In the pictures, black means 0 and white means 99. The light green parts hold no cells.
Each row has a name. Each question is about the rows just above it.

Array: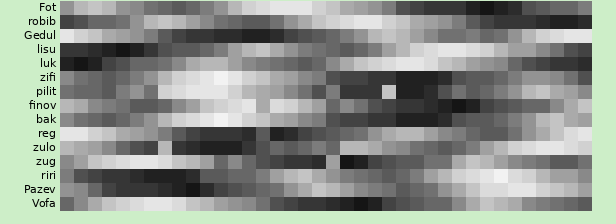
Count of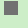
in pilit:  4
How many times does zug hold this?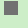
4
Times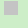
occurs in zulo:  0
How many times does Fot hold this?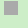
1
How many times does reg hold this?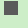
5
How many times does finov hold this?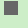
4
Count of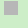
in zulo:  5

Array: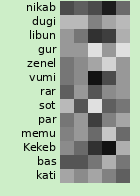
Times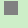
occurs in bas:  0
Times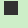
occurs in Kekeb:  1
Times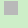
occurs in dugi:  3
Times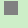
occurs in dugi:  1
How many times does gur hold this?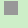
3
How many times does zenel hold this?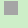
1
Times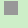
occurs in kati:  0

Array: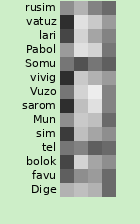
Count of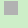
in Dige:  2
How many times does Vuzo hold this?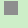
0

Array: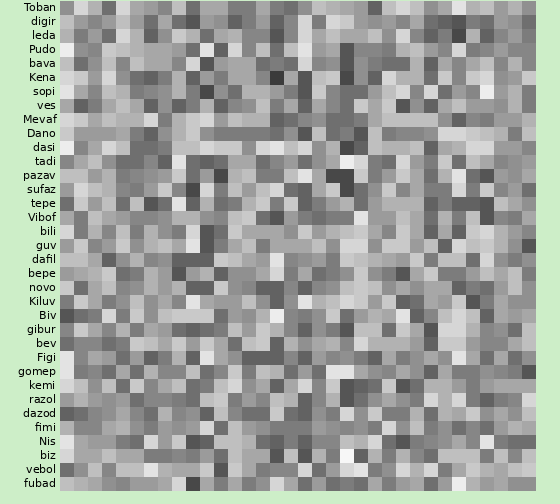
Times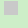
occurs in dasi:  2
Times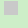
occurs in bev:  6
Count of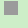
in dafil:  3
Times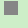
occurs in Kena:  2
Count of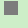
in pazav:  4
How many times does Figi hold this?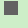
7

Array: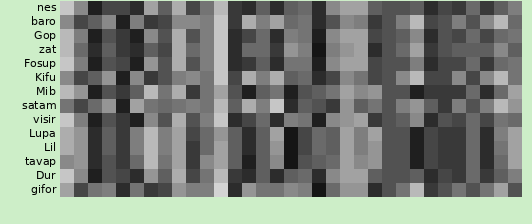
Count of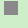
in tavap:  4
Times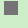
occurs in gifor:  7

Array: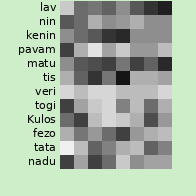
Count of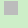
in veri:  4
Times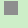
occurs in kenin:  4
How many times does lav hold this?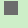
1
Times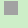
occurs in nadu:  3
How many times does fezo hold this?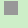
2
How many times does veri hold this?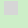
4
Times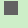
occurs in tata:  2

